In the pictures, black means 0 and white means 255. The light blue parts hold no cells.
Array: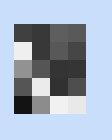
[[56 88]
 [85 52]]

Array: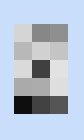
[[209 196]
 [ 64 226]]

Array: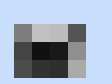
[[17 25]
 [50 46]]

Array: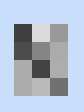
[[134 171]
 [ 67 173]]

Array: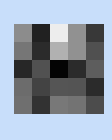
[[ 43 177]
 [ 81   4]]

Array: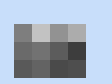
[[114  92]
 [ 99  74]]

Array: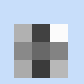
[[104 131]
 [ 59 184]]
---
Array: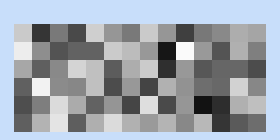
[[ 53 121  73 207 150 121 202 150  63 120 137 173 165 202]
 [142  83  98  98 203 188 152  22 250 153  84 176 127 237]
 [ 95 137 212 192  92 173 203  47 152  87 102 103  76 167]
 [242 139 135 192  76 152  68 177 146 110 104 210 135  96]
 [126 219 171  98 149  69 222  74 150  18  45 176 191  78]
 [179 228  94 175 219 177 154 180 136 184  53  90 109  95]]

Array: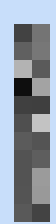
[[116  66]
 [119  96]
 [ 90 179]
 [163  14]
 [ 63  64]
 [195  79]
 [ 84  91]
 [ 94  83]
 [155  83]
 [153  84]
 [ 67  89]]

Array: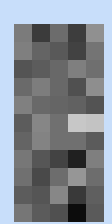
[[ 59 108  61 144 123]
 [100  89  66 116 127]
 [ 92 104 127 111  84]
 [125 104  80 142 106]
 [105 101  97  83 128]
 [134 112 199 195  92]
 [131 112 112  91 100]
 [ 86  67  32 127 119]
 [ 73 109 150 109 112]
 [ 85 135  57  95  92]
 [ 91  80  12  90 118]]

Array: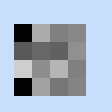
[[172 128 135   2]
 [103  97 144  89]
 [142 181 128 206]
 [162 118 132   2]]

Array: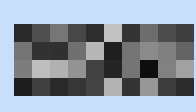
[[ 79 118  71  45 193  52 109  76  62  41]
 [ 50  48 112 183  31 116 139 128  99 116]
 [190 177 147  66  37 117  14 129 161 125]
 [ 64  41  54  68 179  52 151  60  43  29]]

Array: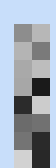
[[183 141]
 [122 180]
 [189 169]
 [ 26 167]
 [204  43]
 [113 107]
 [ 42 116]
 [ 40 210]]
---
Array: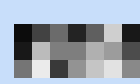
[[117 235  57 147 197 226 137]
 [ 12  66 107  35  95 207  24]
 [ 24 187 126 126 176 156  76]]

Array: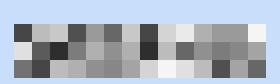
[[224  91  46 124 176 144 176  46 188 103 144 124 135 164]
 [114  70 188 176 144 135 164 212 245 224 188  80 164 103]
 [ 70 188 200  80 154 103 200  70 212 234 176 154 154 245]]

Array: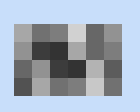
[[146  60  51 167 103 125]
 [103 146  60  51 179  92]
 [ 82 167 113 125 200 113]
 [167 113 125 209 103 146]]

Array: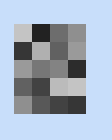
[[143  88  66  54]
 [ 54 176  97 154]
 [196  34 109 143]
 [154 119 131  44]
 [ 97  66 187 196]]

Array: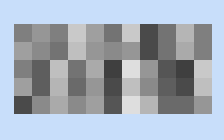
[[159 138 115 191 150 138 150  74 115 170 127]
 [127 150 127 201 159 115 201  74 115 181 127]
 [ 74 138 170 138 159  85 222 181 106 106 150]
 [159  94 181 106 150  74 191 138  94  74 191]
 [127  94 191 115 170  63 222 150  85  63 201]]

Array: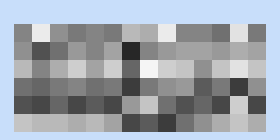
[[ 81  71 102  71  91  71 153 196 112  81 102  71 206  71]
 [144  81 112 153 132 163  39 132 153 163 163 153 173 163]
 [112 102 121 132 112 121  60 121 144 153  91 121  60 144]
 [132 235 144 121 132 121 185 173 235 132 132 112 226 121]
 [185 132 173 206 163 206 102 245 206 196 144 196 226 196]
 [196 185 185 173 185 163  71  91  60 112 144 173 196 173]]

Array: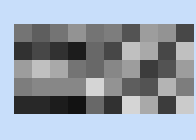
[[ 40  40  28  18 104  49 213 169  60 203]
 [ 49  71  49  28 104  71 192 169  71 192]
 [116  94 116 147 116 125  83 157 147  71]
 [125 135 135 135 213 147  94  83 180 125]
 [157 192 169 116 104 135 157  60  83 157]]

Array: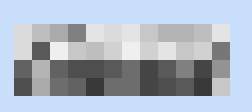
[[ 98 180  98  78  78  89 109  69  89 128  69 147]
 [ 78 170 109  98  57 109 109  69  78  89  57 199]
 [219 190 170 128 228 219 228 199 180 180 190 228]
 [219  89 239 199 190 209 239 209 228 199 209 119]]
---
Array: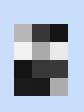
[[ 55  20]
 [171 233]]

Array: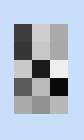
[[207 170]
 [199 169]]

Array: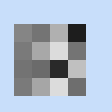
[[116 176]
 [168 220]]

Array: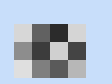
[[ 97  43]
 [ 60 208]]

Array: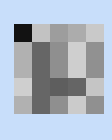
[[194 157]
 [102 143]]

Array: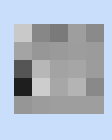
[[135 122]
 [151 154]]

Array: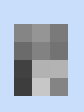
[[149 122]
 [130 115]]

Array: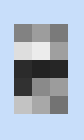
[[157 122]
 [236 159]]

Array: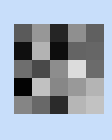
[[151  37]
 [179  13]]
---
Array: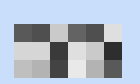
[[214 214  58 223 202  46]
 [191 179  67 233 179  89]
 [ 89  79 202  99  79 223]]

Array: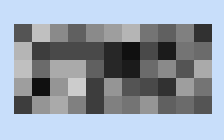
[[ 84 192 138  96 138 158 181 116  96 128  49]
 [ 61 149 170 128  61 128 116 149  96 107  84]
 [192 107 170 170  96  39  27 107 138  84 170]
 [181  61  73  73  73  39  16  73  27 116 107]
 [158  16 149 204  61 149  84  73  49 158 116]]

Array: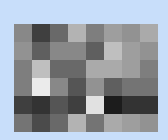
[[126 235 136  85 146  95 116 116]
 [126 191 105 105 170 170 158 126]
 [146  95 136 136  95 191 158 146]
 [116  75 105 179 116 170 158 146]
 [136  63 105 179 126 158 146 170]
 [ 63  51  85  63 225  28  51  51]]

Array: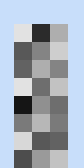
[[122 183 122]
 [ 98 174 132]
 [ 77 154 194]
 [ 21 144 110]
 [ 88 132 206]
 [226 110 194]
 [216  88  98]
 [226  43 174]]

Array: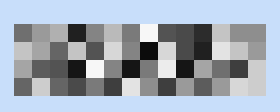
[[101 205 101  74 122  62 227 142  62 154  92 154 215 205]
 [196 165 101 196  83 215 132  12 215  74  32 227 196 154]
 [111 154 176  32 132 186 122 247  83  74  44 196 142 142]
 [165  92  83  21 247 132  21 122 236  21 165 111  62 205]]

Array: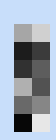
[[  7 231]
 [166 208]
 [105 134]
 [ 49  93]
 [176  82]
 [ 28  59]]
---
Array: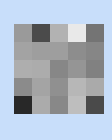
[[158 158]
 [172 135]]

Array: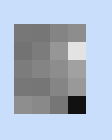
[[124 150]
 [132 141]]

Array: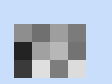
[[161 183]
 [223 125]]

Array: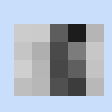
[[175  74]
 [182  71]]

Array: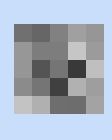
[[125 125]
 [ 84 117]]

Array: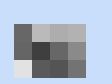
[[ 63 103]
 [ 90  84]]

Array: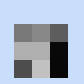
[[175   9]
 [193   8]]
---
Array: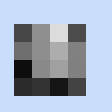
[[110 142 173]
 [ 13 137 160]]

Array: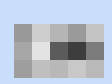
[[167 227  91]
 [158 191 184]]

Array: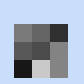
[[ 88  75 131]
 [ 23 201 132]]

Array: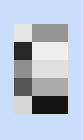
[[ 38 238 238]
 [143 224 224]]

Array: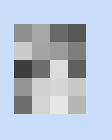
[[203 164 155]
 [ 61 109 220]]

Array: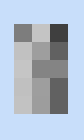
[[193 158  97]
 [197 132 132]]
